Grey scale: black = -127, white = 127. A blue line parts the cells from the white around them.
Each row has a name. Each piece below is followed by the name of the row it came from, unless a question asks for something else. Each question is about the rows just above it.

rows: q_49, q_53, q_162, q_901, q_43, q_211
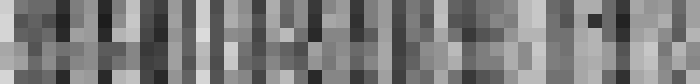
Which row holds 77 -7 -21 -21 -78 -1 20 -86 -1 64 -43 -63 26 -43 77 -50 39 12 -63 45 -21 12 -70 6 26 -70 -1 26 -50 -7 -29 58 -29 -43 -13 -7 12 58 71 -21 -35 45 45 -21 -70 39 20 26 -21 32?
q_49

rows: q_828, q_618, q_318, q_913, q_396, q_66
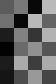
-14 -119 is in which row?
q_618
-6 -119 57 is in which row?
q_828
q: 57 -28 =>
q_618
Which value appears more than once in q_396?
43

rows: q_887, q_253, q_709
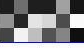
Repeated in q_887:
-97
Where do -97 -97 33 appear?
q_887

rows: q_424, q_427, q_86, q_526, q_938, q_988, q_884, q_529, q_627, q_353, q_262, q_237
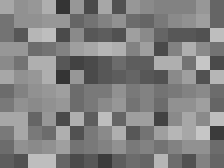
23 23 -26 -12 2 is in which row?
q_427
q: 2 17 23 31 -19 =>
q_884
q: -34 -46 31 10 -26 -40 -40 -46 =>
q_86
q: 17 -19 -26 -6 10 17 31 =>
q_427
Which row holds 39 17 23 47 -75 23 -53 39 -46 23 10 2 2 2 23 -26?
q_424

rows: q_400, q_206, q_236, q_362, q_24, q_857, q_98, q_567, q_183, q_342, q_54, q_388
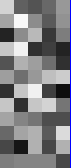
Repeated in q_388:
4
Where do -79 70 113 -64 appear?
q_98
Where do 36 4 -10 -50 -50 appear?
q_183

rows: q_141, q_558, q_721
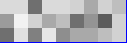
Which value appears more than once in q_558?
82
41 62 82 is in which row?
q_721
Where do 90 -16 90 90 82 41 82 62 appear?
q_141
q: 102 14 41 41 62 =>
q_721

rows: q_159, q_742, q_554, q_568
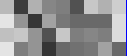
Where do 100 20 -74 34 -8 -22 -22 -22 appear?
q_742
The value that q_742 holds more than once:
-22
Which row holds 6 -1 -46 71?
q_159
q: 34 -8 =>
q_742

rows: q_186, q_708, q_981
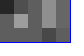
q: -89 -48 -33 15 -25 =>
q_186
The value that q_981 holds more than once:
-33

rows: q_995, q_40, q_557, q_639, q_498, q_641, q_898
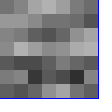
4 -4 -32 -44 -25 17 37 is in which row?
q_557
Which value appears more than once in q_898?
-32
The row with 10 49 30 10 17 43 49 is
q_639
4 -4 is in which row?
q_557
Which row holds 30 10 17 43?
q_639
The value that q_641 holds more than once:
4
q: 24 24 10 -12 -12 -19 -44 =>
q_40

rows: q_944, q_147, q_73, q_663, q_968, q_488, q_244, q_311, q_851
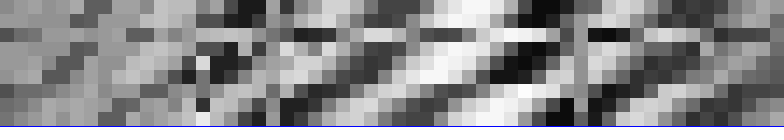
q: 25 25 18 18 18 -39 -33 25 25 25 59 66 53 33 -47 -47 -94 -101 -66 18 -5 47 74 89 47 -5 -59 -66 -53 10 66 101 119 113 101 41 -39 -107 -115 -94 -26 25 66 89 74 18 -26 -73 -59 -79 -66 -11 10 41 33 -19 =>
q_147

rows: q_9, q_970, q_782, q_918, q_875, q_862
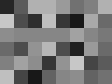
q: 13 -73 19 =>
q_875
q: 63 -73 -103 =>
q_970
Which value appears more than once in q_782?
6
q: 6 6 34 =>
q_782
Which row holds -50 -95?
q_918
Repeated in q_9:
49
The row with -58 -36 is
q_875

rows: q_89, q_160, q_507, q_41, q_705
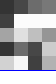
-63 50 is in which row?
q_705
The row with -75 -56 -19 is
q_89
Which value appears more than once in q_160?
124

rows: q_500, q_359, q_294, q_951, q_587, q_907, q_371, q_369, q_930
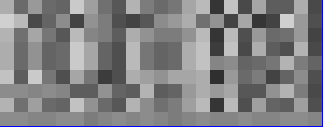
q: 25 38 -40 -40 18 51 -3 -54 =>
q_371
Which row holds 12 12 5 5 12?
q_930

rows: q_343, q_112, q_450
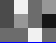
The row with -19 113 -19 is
q_450
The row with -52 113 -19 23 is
q_343
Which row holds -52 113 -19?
q_343
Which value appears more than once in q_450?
-19
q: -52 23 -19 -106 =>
q_112

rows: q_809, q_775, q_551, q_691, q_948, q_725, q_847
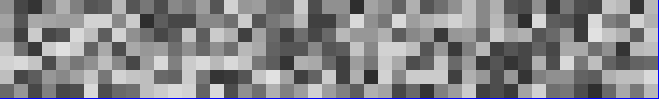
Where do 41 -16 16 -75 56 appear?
q_691
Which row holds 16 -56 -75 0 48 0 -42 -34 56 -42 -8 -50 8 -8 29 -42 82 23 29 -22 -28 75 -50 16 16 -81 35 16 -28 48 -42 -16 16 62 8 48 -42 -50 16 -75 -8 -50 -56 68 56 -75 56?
q_809

